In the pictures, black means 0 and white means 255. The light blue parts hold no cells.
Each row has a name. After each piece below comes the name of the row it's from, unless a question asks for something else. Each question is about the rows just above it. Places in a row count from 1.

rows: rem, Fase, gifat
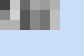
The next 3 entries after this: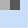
[135 117 190]
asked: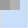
rem

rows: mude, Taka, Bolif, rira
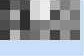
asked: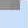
Bolif
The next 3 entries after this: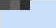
[118 127 147]
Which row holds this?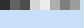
mude
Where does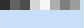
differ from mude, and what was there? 5, [235]
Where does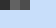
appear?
mude
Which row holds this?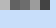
rira
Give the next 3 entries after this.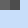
[214 235 174]

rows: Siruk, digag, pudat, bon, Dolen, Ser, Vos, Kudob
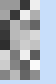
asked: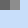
Kudob
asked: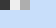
digag
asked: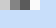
Vos
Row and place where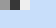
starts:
Siruk, 2
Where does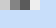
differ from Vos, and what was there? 4, [250]
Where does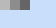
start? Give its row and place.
pudat, 2

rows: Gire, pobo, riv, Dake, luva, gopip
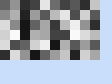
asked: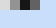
gopip
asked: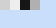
luva
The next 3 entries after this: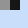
[ 98 156 197]

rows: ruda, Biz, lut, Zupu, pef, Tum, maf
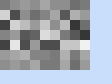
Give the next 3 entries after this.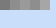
[142 142 111]
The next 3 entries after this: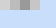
[142 188  54]
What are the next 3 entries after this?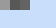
[220 198 122]
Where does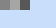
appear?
Biz
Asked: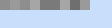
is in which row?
maf

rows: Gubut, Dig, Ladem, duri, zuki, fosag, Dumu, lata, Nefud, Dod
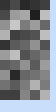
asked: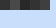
Gubut
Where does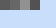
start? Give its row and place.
zuki, 2

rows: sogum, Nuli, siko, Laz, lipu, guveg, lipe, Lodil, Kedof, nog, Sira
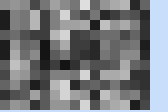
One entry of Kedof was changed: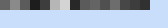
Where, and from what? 12, [118]
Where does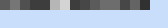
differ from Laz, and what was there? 2, [109]
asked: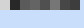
Kedof
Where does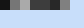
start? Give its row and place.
lipu, 5
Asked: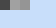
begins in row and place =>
Lodil, 1

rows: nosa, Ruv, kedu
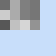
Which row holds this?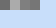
nosa
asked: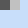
kedu
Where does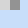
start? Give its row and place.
kedu, 3
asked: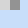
kedu
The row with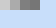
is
Ruv

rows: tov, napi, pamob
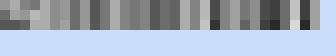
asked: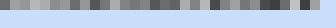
napi

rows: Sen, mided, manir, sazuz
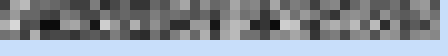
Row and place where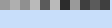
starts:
manir, 33
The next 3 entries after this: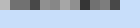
[135 144  82]
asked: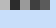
manir
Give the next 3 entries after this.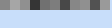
[144  82 135]
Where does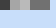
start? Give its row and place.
sazuz, 22
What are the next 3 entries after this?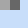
[175  63 166]
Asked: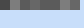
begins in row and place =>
mided, 10

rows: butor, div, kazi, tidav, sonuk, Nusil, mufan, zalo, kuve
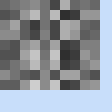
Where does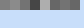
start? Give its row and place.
butor, 3
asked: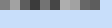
kazi
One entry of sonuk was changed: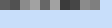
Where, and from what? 9, [127]

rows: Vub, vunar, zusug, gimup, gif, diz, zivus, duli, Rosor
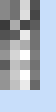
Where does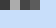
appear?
zusug
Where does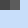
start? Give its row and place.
zusug, 3
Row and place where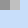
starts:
Rosor, 1

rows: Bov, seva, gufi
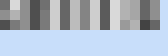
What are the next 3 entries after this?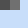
[206 102 188]
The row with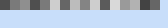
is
gufi
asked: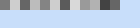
gufi

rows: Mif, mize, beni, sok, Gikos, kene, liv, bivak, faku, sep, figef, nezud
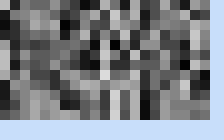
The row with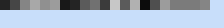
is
figef
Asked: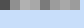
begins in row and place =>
faku, 7
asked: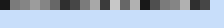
mize
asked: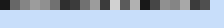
sep
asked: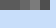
kene
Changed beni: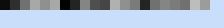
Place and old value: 20, [177]
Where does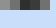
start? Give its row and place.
sep, 5

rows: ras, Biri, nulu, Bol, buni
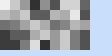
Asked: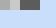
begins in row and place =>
Biri, 2
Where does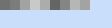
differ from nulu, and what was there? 6, [113]
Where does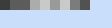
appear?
Bol
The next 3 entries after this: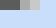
[154 201 124]
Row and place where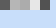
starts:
Biri, 5

